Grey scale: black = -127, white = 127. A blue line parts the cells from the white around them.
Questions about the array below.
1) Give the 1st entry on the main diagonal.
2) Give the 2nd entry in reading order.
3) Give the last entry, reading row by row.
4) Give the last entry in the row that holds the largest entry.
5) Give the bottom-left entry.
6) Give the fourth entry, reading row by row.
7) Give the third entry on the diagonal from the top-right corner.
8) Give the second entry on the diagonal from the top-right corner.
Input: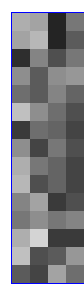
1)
46
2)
35
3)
-17
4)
-69
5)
-36
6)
-8
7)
4
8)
-91

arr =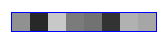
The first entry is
17
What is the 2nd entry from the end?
49
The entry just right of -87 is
72

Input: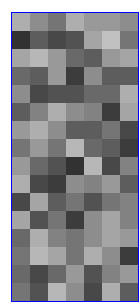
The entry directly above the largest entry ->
25
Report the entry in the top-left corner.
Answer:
46
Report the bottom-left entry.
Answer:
-10
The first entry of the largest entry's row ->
-77
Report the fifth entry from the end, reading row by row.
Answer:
55
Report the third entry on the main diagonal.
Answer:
25
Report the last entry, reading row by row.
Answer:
-34
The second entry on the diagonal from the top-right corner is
65
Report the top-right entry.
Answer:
13
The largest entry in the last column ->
46
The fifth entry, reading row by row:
25
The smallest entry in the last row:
-55
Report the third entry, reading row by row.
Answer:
-10
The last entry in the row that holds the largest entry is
-10
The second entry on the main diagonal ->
-34
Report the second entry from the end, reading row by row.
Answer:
46

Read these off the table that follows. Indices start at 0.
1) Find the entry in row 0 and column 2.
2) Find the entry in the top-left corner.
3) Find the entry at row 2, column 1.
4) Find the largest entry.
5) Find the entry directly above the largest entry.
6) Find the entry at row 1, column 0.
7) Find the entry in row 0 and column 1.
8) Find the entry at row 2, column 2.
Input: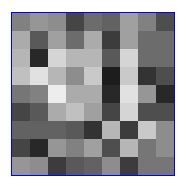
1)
13
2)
1
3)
-87
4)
109
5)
54
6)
43
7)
22
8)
85
